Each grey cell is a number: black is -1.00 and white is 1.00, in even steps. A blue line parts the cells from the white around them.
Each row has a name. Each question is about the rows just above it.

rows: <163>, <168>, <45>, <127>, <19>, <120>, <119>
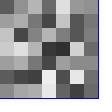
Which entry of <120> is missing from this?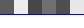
[-0.50]
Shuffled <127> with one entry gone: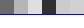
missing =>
[-0.56]
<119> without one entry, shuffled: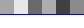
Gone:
[-0.22]
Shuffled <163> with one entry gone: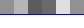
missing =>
[0.19]

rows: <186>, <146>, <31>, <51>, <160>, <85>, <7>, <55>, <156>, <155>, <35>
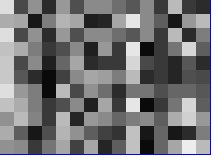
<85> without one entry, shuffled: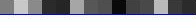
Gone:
[0.24]
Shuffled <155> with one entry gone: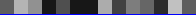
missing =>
[-0.60]
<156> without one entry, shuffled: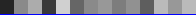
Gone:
[0.03]

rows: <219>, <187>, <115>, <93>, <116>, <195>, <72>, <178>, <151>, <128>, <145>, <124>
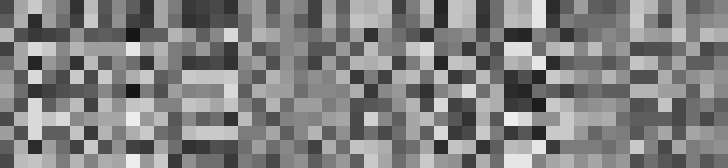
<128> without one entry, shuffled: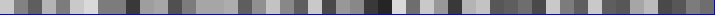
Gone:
[-0.20]
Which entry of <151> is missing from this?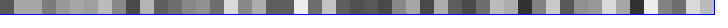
[0.64]
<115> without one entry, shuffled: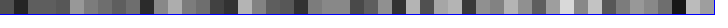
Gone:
[-0.08]

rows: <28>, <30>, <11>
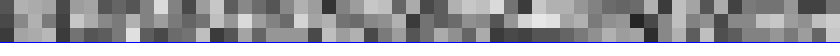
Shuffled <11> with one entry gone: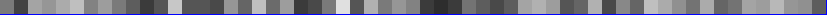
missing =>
[-0.38]
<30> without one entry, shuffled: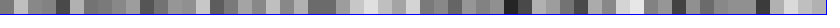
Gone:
[0.61]
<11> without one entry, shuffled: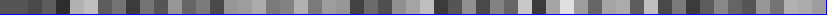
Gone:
[0.44]

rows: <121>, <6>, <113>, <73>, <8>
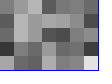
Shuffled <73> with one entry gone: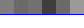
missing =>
[-0.57]
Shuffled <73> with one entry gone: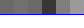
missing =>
[-0.51]
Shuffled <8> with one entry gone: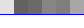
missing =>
[0.36]
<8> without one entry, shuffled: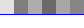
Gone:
[-0.23]
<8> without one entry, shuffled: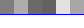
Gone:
[0.05]

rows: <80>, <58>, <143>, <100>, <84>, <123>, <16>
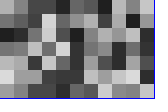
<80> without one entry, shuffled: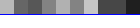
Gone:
[-0.71]
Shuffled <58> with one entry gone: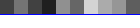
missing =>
[0.39]
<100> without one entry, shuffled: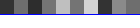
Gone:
[-0.03]
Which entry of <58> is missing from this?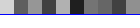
[0.34]
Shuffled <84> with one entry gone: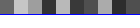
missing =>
[0.29]

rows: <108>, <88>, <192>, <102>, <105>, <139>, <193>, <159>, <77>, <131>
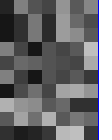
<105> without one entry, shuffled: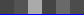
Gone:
[-0.24]
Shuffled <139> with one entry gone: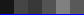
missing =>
[-0.51]
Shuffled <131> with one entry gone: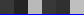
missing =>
[-0.78]

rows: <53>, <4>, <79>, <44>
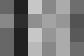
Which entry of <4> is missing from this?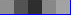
[0.18]
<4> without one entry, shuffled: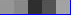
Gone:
[0.12]

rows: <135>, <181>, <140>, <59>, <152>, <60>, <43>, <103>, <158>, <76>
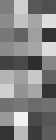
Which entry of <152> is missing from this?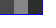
[-0.49]
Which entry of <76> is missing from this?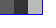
[-0.54]
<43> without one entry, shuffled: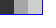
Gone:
[0.15]

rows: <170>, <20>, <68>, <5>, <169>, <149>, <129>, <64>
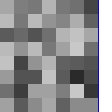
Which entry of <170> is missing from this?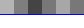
[-0.12]
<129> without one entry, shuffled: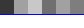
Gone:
[-0.52]
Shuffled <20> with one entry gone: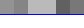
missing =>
[0.36]
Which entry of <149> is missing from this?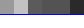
[-0.41]
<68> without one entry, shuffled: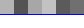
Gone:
[-0.18]

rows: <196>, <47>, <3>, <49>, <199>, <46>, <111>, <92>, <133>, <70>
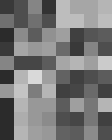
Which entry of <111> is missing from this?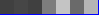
[0.19]
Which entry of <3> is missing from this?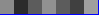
[-0.33]
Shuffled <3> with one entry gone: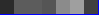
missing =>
[0.14]
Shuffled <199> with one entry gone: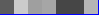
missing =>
[0.04]
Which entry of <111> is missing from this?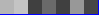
[-0.02]
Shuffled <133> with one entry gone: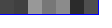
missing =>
[0.36]

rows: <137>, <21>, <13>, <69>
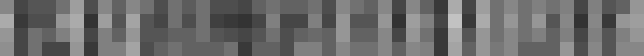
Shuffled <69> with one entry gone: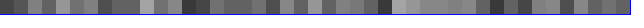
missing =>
[0.12]
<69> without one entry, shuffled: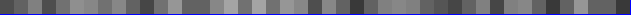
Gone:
[-0.06]
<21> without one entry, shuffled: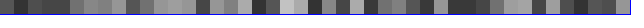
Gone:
[-0.50]
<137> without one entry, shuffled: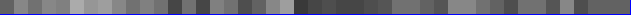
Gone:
[-0.28]
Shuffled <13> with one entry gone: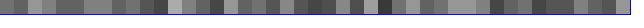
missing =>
[-0.17]

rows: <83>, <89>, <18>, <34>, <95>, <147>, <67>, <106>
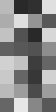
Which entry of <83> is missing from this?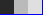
[-0.62]
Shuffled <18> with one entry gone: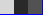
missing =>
[0.52]
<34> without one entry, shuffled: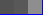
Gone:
[-0.25]

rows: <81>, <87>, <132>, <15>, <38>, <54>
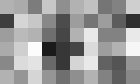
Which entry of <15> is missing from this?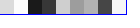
[0.34]
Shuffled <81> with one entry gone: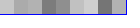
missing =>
[0.02]
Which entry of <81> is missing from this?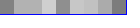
[-0.08]
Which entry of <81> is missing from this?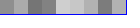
[0.51]
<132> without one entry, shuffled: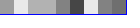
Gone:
[0.46]
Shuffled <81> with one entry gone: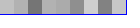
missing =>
[-0.03]

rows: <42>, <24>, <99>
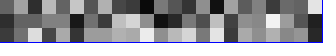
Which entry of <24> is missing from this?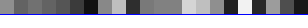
[-0.49]
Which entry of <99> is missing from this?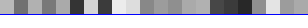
[0.17]
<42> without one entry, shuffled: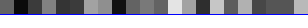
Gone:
[-0.17]
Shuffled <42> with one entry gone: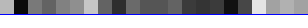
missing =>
[-0.28]

